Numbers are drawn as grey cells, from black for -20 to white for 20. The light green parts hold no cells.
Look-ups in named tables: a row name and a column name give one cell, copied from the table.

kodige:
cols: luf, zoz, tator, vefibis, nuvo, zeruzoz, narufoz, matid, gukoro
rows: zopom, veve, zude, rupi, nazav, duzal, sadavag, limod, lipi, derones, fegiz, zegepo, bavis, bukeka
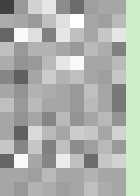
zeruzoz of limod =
4
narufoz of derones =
11
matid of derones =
6
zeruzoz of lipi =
3
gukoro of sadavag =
-1
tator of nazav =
4
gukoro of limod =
-1
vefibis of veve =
10
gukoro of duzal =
11
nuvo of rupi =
6
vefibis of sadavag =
7

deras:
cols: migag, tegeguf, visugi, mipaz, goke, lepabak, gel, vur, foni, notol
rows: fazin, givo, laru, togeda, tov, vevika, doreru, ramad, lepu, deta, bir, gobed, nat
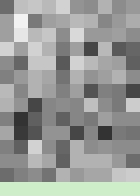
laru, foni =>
5
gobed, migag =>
2
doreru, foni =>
-1
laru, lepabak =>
14
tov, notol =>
-5
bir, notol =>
2
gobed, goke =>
-5
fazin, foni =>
2
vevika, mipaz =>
6
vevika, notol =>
2

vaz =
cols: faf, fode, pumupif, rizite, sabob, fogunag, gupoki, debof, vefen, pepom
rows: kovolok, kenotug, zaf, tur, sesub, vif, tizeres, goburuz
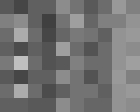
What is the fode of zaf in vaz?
7
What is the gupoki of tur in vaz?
-7
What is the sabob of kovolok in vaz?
2
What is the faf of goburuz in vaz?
-5
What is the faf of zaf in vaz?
-3
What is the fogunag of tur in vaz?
-3
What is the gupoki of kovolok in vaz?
-6

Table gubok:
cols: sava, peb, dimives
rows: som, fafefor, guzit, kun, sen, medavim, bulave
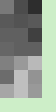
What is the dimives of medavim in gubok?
3
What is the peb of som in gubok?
-8
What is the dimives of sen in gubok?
9
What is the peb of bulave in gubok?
10
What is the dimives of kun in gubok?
-5
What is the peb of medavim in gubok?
10
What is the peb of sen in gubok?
4
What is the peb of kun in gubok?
-5
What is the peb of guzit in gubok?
-5
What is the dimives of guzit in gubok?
-10
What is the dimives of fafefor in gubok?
-6
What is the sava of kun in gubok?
-4
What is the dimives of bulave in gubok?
4
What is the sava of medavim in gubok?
-3
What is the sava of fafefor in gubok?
-6
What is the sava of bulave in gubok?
6
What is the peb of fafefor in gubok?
-7
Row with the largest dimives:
sen

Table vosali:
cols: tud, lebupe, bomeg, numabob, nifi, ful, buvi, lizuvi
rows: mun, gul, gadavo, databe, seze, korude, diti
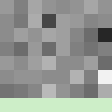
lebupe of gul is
-1
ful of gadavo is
1
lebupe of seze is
2
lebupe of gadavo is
5
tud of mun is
4
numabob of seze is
8
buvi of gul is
1
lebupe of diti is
-1
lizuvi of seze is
-3
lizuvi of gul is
2
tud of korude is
2
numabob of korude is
2
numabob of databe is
-3
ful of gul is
4
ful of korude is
8
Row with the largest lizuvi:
korude

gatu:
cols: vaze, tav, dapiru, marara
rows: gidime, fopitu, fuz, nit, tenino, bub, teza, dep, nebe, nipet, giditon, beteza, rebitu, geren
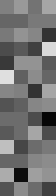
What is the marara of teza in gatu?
6
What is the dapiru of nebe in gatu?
-8
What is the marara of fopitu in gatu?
-1
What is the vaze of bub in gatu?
15
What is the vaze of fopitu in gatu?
-4
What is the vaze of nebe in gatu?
-3
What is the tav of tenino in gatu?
3
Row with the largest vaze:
bub

